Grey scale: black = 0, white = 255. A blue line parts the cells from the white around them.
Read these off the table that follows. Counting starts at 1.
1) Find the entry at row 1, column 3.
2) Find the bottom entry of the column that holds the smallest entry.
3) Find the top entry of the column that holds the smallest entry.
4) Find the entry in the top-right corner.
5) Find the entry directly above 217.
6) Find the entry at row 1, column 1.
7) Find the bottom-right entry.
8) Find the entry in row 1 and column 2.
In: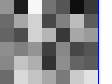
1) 247
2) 203
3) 14
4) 56
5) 195
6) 148
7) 225
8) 29

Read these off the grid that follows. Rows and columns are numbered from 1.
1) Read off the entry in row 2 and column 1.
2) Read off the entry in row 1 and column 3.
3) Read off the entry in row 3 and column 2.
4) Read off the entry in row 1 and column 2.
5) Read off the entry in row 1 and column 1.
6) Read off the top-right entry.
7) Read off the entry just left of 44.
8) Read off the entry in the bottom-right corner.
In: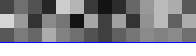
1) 213
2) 82
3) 123
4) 111
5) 69
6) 88
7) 19
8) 111

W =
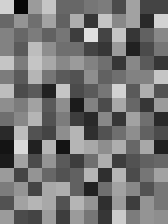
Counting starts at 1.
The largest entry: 224
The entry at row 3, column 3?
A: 124
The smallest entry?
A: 7
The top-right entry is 68
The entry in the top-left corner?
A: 210
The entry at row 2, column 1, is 103
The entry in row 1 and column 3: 155
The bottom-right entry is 142
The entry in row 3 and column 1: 130
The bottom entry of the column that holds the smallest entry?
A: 75
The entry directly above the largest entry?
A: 54
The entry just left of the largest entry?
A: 61
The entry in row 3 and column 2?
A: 103
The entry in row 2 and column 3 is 111
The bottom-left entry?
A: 155
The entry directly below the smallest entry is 148
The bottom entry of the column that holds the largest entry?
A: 118

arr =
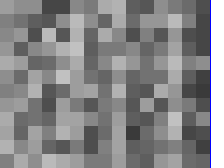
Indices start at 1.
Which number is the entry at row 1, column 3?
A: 142
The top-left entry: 157
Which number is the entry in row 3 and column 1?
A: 136
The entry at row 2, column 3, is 94
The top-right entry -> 78
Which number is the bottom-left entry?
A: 128
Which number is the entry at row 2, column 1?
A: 128
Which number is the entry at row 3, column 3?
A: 78
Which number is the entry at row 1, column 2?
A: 142
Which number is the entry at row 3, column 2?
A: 150
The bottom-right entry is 101
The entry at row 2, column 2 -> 114

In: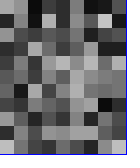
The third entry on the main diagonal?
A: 61
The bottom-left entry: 190
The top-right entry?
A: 82
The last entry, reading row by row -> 190
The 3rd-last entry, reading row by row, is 37
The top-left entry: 168
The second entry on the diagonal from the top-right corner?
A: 196
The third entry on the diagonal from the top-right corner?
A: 31
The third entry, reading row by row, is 11
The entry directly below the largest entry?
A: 68
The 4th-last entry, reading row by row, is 76
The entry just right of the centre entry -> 168
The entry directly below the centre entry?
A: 131
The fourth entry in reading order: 61
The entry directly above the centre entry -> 182
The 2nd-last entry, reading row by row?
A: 139
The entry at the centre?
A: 94
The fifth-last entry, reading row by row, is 108
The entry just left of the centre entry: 131
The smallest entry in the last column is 24
